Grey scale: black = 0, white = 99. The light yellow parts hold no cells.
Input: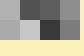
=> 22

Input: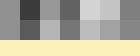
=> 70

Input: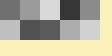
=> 35

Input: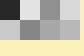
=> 65

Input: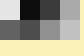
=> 56

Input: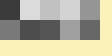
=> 33

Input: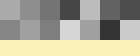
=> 49
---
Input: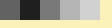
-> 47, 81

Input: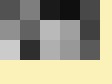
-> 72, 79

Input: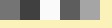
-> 97, 97

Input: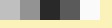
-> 16, 97

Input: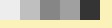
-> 52, 92

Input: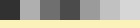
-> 29, 83

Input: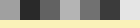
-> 70, 89
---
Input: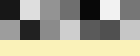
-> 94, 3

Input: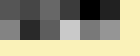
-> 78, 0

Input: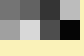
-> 84, 2

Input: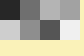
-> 93, 15

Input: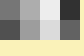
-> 92, 19

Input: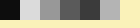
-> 85, 5

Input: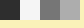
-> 95, 18

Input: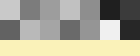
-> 93, 12

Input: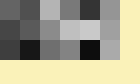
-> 78, 5

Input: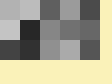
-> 76, 15
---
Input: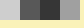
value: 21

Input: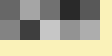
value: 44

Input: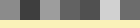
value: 61

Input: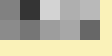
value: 82

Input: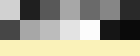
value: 34

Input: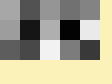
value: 58
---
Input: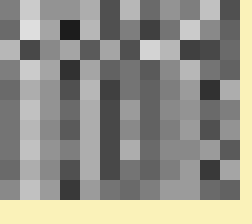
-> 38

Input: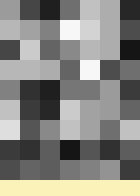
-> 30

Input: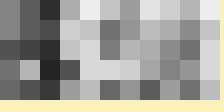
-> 76

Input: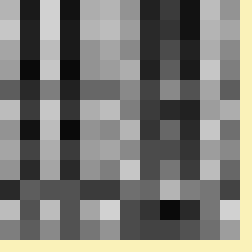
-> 64

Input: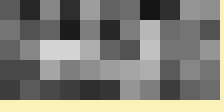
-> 32

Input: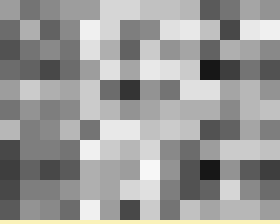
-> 93

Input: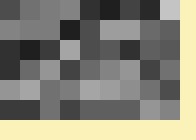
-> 37

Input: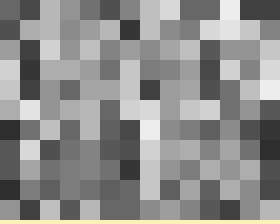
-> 51
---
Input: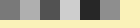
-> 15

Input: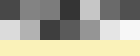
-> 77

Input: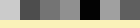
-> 1

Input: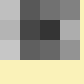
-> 70

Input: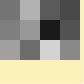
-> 49

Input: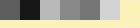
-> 46

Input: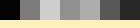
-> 67

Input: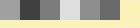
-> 55
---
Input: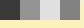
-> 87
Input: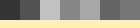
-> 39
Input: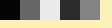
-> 17
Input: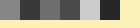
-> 79
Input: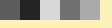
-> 44
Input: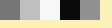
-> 4
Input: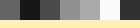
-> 97
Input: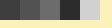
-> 17
